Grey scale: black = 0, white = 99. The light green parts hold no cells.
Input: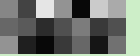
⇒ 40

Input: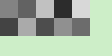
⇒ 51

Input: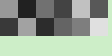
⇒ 59

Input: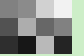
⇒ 32

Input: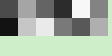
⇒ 29

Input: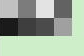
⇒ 75

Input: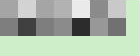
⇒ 64
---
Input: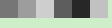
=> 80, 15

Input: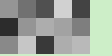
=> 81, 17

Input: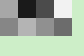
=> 94, 10

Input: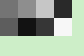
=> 96, 7

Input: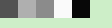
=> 97, 3

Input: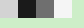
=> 95, 10

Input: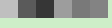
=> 74, 21

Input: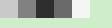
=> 95, 18

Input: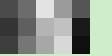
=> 88, 6

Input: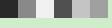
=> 93, 16
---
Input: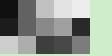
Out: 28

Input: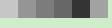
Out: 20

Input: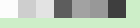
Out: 59

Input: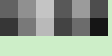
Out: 42

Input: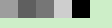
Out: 80

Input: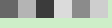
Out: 54

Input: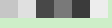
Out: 23

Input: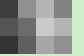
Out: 65

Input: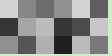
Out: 73
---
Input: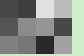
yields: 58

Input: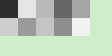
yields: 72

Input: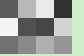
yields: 27

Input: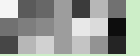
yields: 53

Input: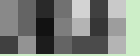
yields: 7

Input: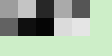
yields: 15

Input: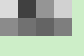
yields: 58
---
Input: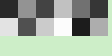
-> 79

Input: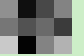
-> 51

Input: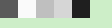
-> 74

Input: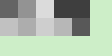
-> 80

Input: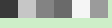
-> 51

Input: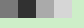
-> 66

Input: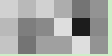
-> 62

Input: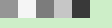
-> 48

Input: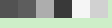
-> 67

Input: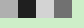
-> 82
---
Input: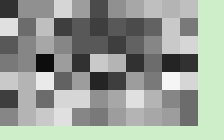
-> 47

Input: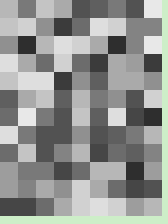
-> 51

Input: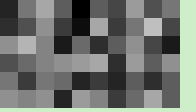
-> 27

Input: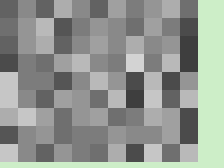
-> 29

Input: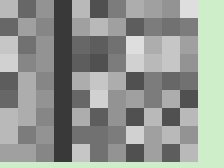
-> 48

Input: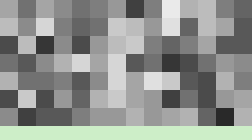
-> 34
